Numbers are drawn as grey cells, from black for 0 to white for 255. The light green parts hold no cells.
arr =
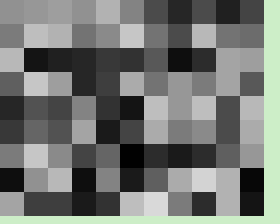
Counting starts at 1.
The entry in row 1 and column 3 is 158
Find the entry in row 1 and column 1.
145
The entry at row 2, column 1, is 123
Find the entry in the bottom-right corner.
20
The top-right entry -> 68
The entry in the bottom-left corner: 164
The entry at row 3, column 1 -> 184
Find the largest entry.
217
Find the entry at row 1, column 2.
151
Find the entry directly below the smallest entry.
26
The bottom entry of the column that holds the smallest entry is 190
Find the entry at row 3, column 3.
32
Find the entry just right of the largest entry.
123
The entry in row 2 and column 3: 178
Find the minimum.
1
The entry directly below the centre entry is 68
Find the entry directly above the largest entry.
95
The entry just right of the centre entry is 190
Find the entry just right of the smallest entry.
44
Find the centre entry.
20

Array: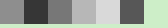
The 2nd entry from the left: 54
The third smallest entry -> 119
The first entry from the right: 87

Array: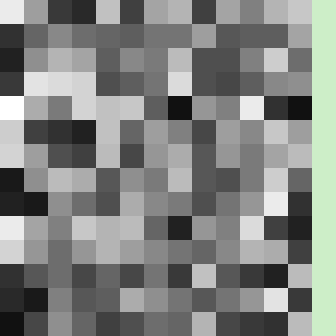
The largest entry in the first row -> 235
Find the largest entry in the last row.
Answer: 187
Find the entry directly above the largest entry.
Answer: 57
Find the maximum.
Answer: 255
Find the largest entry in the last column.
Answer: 199
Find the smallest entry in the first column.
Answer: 17
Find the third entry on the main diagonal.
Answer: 180
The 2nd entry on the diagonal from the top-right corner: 94
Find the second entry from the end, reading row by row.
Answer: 49
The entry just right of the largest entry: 172
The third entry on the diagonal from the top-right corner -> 128
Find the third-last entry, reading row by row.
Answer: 57
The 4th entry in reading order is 41
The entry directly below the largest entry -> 205
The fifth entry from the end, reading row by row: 180
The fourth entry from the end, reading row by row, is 71

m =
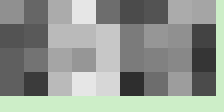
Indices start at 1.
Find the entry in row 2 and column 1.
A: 83
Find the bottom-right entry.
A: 75
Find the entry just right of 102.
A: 171
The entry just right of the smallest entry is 109
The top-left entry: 144
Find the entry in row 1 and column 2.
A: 102
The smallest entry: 46
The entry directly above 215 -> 199
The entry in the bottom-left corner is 95

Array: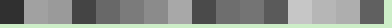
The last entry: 96
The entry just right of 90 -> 198
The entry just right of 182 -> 174

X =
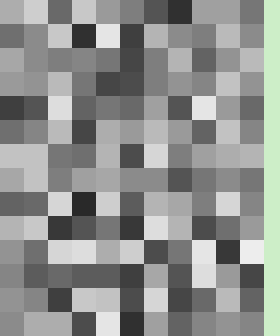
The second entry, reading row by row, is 206
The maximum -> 237
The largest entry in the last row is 229
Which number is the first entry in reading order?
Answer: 173
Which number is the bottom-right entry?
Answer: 133
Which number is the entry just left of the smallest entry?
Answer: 214
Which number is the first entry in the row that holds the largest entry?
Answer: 147
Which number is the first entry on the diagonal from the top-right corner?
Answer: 118
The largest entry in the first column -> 194
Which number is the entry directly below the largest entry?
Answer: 70
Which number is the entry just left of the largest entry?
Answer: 56
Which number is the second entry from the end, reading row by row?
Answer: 147
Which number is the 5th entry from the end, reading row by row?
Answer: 160
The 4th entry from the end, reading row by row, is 99
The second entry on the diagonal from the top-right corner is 186
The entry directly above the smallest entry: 160
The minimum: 41
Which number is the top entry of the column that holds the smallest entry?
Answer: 200
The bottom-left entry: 139
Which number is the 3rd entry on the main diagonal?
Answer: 126

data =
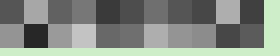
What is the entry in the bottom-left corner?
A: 148
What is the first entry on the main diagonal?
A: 85
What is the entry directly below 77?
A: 111
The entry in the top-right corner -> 64
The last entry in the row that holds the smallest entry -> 91
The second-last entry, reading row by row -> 71
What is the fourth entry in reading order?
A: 119

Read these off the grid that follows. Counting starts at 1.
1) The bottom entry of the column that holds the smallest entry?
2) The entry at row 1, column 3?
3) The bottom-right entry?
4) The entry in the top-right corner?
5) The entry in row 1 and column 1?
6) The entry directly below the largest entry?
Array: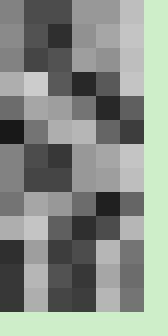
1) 55
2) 76
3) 116
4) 190
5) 130
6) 166

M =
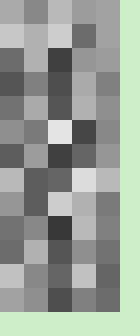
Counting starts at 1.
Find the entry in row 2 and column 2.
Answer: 177
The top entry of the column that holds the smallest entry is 185
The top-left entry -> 170
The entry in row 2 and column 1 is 199
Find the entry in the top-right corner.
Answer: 162
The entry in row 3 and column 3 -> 64
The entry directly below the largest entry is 64
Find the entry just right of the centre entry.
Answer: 101
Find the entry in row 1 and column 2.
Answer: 136
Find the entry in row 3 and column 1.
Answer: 108
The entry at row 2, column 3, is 205
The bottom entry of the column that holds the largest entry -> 78
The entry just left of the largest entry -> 122
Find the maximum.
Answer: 228
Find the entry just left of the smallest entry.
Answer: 136
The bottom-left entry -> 162
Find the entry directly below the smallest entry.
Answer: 85
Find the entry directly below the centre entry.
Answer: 101
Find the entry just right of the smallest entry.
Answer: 185

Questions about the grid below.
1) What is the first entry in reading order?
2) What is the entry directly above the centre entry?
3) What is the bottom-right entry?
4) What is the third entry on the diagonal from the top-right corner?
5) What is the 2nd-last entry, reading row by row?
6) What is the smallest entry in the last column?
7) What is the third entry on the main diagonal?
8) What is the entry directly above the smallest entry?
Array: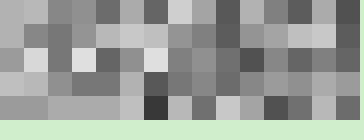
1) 178
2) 149
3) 107
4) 100
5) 185
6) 81
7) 119
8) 87

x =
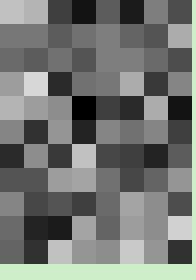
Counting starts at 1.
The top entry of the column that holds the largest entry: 180
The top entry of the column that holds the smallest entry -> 19
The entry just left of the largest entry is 157
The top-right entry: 77
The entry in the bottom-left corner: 100
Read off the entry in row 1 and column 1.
193
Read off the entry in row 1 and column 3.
63
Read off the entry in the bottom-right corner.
49
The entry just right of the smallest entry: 63
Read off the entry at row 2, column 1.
119
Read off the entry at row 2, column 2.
119
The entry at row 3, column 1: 106
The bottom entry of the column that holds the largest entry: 49
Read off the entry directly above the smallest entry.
113
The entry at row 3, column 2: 92
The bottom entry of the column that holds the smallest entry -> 149
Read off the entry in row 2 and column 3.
92

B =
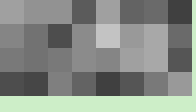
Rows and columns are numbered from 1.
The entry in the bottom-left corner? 77
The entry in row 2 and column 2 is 114
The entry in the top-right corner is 64
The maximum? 195
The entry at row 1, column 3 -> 146
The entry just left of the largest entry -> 139
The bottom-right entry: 153
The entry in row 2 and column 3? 77
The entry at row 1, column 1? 160
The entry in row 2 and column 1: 133
